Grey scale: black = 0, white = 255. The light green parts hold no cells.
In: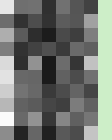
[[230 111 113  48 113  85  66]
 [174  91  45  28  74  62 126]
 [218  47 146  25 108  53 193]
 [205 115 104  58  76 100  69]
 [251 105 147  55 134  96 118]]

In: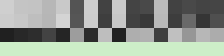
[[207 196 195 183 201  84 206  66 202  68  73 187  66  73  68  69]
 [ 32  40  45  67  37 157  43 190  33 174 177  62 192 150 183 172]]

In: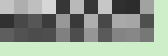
[[196 174 191 214  54 185  54 199  47  44 162]
 [ 94  82  76  78 128  77 150  90 132 135 119]]

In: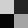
[[208  36]]

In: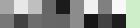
[[166 231 191 102  27 140 241 128 248]]

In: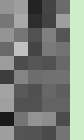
[[148 158  35  68 107]
 [148 118  81 128  85]
 [156  76  86  81 104]
 [163  89  80 103  94]
 [ 26 116 147 141  75]]

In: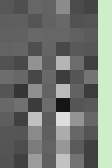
[[ 87  79 102  99 139  75  68]
 [ 96  97 104 102 102  96  91]
 [ 82  73 146  95 180 108  64]
 [ 85  53 143  99 186  98  60]
 [ 94  65 192  92 221 148 103]
 [ 85  77 123  99 151  91  64]]

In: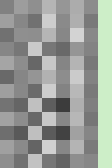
[[129 157 143 181 150 172 140]
 [113 143 142 181 135 211 136]
 [165 141 103 199 133 180 120]
 [159 136 107 205 131 184 121]
 [162 141 104 200 135 183 118]
 [160 138 100 208 135 180 122]]

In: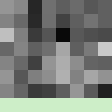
[[149 136  38 112  94 107  87  96]
 [191 128  58  85   9  88  79  74]
 [132 105  64 148 173 141 100  96]
 [132 101  58  64  94 150  90  32]]
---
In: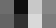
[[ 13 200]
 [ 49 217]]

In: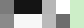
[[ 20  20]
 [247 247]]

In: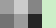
[[203 133]
 [156  37]]

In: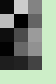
[[204 131]
 [  0 100]]

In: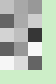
[[168 152]
 [170 206]]

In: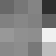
[[119 132]
 [135 129]]

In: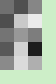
[[ 80 134]
 [201 235]]

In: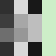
[[217  24]
 [167 190]]

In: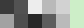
[[ 82 237]
 [ 78  39]]
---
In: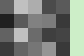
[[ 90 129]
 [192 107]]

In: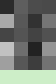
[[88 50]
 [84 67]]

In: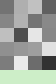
[[178 116]
 [ 78 230]]

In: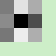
[[  2  77]
 [237 174]]

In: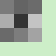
[[ 52 196]
 [125 163]]

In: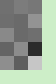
[[106 147]
 [106 111]]
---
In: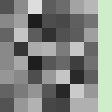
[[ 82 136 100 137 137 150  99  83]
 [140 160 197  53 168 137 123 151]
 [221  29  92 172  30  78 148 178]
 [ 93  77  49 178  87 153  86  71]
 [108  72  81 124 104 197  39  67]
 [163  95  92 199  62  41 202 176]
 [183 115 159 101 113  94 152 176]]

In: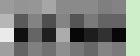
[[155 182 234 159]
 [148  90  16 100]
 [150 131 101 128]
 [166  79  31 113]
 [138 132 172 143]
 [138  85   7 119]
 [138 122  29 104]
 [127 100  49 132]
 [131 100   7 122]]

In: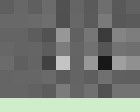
[[ 95 104 100 103 107 101 101]
 [103 104 100 100  95 102 101]
 [ 95 106  93 101 100 102  98]
 [107 110  82  93  65 106  92]
 [ 81  80 151 125 196  91 123]
 [101 103  97 101 100 100 101]
 [ 90  91 118 113 152  94 112]
 [110 122  59  85  24 112  81]
 [ 89  88 132 115 159  96 114]
 [ 97  90 125 111 144  95 114]]

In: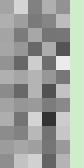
[[164 175 164 166 147 176 139 163 174 140 156 142]
 [212 158 123 151 103 165 104 150 116 130 166 194]
 [129 122 167 104 205 180 180 154 212 184 159 209]
 [175 134 117 172 110 151  81 124  51 114 118  99]
 [146 188 118  84 235 119 194 137 205 198 153 180]]

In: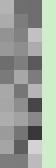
[[180 171 147 153 110 122 168 166 173 155 165 125]
 [111 125 130 142 126 167 118 142 162 117  94 124]
 [110 110 193 172  90 124 181  70 136  56 211 187]]

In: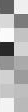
[[ 96 216 250  40 146 209 197 243]
 [239 123 194 211 170 156 190 185]]
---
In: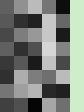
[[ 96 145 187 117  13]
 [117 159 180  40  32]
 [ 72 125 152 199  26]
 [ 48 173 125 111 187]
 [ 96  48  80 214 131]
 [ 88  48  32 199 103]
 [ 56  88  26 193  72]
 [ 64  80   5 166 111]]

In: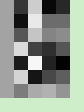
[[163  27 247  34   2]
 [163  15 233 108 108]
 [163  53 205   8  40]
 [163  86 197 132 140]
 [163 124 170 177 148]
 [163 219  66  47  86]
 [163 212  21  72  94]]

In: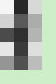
[[230  59 222]
 [245  39 216]
 [149  81 188]
 [ 75  47 180]
 [210  89 172]]

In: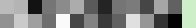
[[145 202 159 110 250  70 131  57  97 224 151  51   3]
 [187 180  18 117 139 172  90  36 117 123  70 166  97]]

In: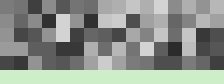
[[ 70  56 147  94  86 109 161 204 161 123 116  78  78 123 102  63]
 [139 102 139  49 211 147  49 197 204  78 161 175 102 131 183 161]
 [155 155  94  94  56  56 175 109 183 116 211  94  43 189  70  86]
 [147  70  86 147 211  63 102  94  70 168 131 197 109 197  56  78]
 [123 116  63 139  86 116 109 168 175 197 175 211 139 175 147 183]]

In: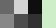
[[136  77  49]
 [104 211  14]]

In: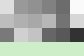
[[121 208 195 102  88  50]
 [189 176 168 183 115 215]
 [222 153 145 129 108 250]]

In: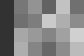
[[ 50 167 153 133 161 208]
 [ 50 119 147  98 194 112]
 [ 50 174 133 104 140 187]
 [ 50 112 125 202 174 140]]

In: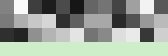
[[122 174 199 214  47  95 168 168  41  82 152 186]
 [ 47  35 144 180 199 228 116 137 222 234  55 207]
 [130 249  62  29  75  22 101 116  68 160 242  88]]
